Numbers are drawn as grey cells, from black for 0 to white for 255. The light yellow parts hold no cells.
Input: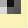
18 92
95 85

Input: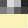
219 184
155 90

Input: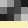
147 68
56 68

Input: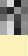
219 22
39 145

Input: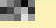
126 85
71 146

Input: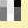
237 11
237 99

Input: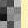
73 193
146 130

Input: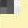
83 243
89 231

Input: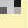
202 28
209 173
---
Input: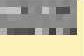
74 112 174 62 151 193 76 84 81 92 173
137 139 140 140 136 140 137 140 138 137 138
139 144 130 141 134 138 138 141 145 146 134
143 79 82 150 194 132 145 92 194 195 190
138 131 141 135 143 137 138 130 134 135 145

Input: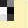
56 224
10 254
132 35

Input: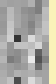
163 188 218 168 77 192 176
163 160 175 171 177 158 172
160 108 185 156 149 157 166
131 82 233 166 137 124 181
151 97 201 157 141 147 170
152 212 188 194 194 149 186
169 184 218 160 51 207 173
193 175 140 155 154 200 155
194 159 132 151 167 196 152
186 154 143 153 166 187 156
188 126 139 145 163 185 151
164 128 176 160 162 160 166

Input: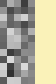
130 124 203 205 90
137 166 124 49 200
128 217 135 64 210
161 111 148 218 85
138 140 86 61 188
136 105 181 184 100
107 135 196 187 105
175 106 168 210 110
108 74 110 99 152
134 209 179 104 201
110 82 104 75 148
139 61 144 173 95

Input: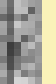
158 189 211 213 108 141
136 150 125 183 108 171
148 180 167 123 78 153
156 134 131 118 76 122
149 140 159 89 64 148
149 188 163 83 61 147
183 138 97 168 115 120
146 165 170 172 99 161
140 172 174 200 108 165
161 167 109 143 87 105
152 98 188 190 103 152
153 160 177 193 110 161

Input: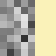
136 202 123 65 153
148 212 154 116 133
200 49 191 171 119
124 184 162 124 126
73 222 128 170 184
127 228 194 145 170
147 102 210 135 123
105 156 101 173 146

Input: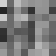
101 172 162 154 90 144 112 154
125 156 183 94 120 157 104 133
95 116 149 69 108 123 92 45
104 130 160 72 90 88 114 49
103 151 152 66 108 141 107 116
132 112 129 114 183 172 107 202
65 146 147 50 107 149 81 37
114 147 151 145 157 187 106 209

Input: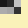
50 165 172
193 43 25
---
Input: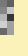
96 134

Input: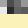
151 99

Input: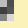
78 63

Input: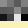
127 138 65

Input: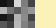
68 135 179 64

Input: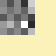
206 100 90 184 144
